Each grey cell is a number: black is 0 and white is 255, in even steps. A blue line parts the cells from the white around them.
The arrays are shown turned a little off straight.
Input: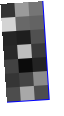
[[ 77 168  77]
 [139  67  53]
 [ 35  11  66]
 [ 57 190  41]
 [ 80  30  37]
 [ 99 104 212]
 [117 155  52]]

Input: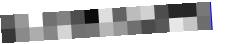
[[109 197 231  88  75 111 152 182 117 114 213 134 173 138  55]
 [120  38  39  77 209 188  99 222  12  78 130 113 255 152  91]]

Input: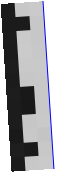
[[202 200  27]
 [200  26  30]
 [196 200  25]
 [201 198  28]
 [200  24  28]
 [200  25  29]
 [200 199  27]
 [201 201  29]
 [200 203  27]
 [199 202  28]
 [199  27  27]
 [202 199  27]]

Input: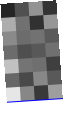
[[158  57 135 230]
 [ 89 136  73 103]
 [ 63 111 116 193]
 [112  88  79 108]
 [ 90 114 108 138]
 [150  49 113 173]
 [ 52 147  80  37]]

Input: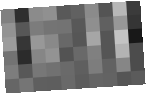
[[ 91  85  99 101  92 105  94  95 117 102]
 [ 76 134  98 125  95 106 113 119  88 125]
 [ 76 179  85 128 105  83 147 134  43 115]
 [ 24 195  85 166  86 104 137 152  54 156]
 [ 53 151  96 143  88 115 116 124  87 147]
 [ 59 183  84 139  97  89 144 139  47 128]]

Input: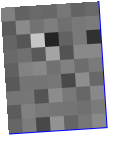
[[137 119 101 146  72 124 102]
 [123 112 116 117 120 129  92]
 [136 103 121 140  84 118 117]
 [104 142  73 119 116 116  89]
 [122 109 129 113 136 130  97]
 [137 137  83 164  89 112 105]
 [ 49 121  98  36 198  86 101]
 [123 120 111 126 114 138  91]
 [105  99 119 103 105  98 128]]

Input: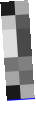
[[170  26]
 [103 165]
 [128 116]
 [ 73 222]
 [ 73 222]
 [ 89 194]
 [168  30]]

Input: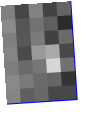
[[ 72  71 104  95 133]
 [ 51 102 107 122 137]
 [113 214 120 106 126]
 [ 72 169 153  74 133]
 [107  65 122  87 127]
 [ 43  95 114  85 138]
 [101  67 130  70 128]]

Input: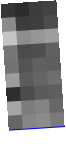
[[122 140 133 102]
 [104 132 125 165]
 [ 94  91  76  46]
 [111 101  92 157]
 [ 93  97  84 115]
 [ 96  78  75 119]
 [158 150 141 196]
 [ 76  62  60 140]
 [ 67  61  45  54]]
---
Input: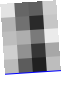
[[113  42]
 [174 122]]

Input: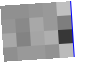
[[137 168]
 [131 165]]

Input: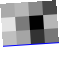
[[123   1]
 [165  51]]

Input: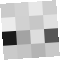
[[209 199]
 [163 221]]

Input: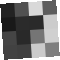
[[ 43  42]
 [ 41 117]]

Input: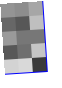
[[ 87 191]
 [119 119]]

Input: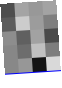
[[204 156]
 [ 96 162]]

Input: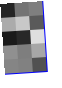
[[200  90]
 [ 40 223]]

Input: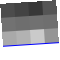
[[110 113]
 [178 202]]
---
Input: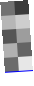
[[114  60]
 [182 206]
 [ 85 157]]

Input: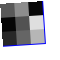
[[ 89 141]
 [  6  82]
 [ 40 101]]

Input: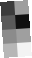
[[ 60 158]
 [ 90  16]
 [139 159]]

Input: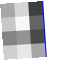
[[167 214]
 [200 248]
 [132 147]]

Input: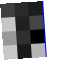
[[ 64  42]
 [199  32]
 [152  48]]

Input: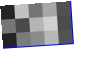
[[ 37 194]
 [119  73]
 [ 36 124]]

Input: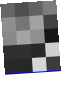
[[101  79]
 [142 118]
 [137 164]]
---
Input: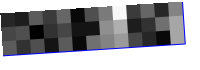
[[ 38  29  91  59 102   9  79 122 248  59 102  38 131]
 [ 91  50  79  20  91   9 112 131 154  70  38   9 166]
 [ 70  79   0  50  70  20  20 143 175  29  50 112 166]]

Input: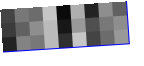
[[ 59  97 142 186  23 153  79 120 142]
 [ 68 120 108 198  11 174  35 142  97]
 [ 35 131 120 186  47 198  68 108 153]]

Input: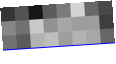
[[ 53  82  23  91 123 211 103  72]
 [114  91 179 191 158 179 167 103]
 [135 114 201 146 167 158 158  62]]

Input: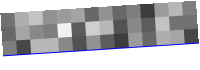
[[126  71 183 183 136  82 146  92  61 155 104 174 165  71]
 [104 165 136 126 240  92 207 183  82 136  92 195 114 114]
 [114 174 195 146 155 165 104 146 104 126  61 155 183 126]]

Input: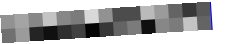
[[112 155  36  16  46  65   5  55 100 123  16 135 123 196 100]
 [146 164 135 196 135 123 217 146  76  76 186 155 100  55  88]]

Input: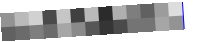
[[ 97 107 126 107 166 138  86  53  74 116 116 166 147]
 [147 186 209  74 198  64 186  43 175 126  97 156 221]]

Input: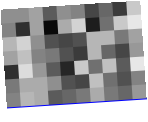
[[131  47 162   9 171 211  29 112 201 231]
 [143 143 162  91 143 131  70 103  59 201]
 [121 171 171 143  81  70 192 112  81 131]
 [131 182 171  91 103 121 171 121 103 152]
 [162 192 131 121  81  59 182 103  70 152]
 [182 211 143  81  70  81 182 182 121 162]
 [ 47 220 152  91  38 201 112 192  91 231]]
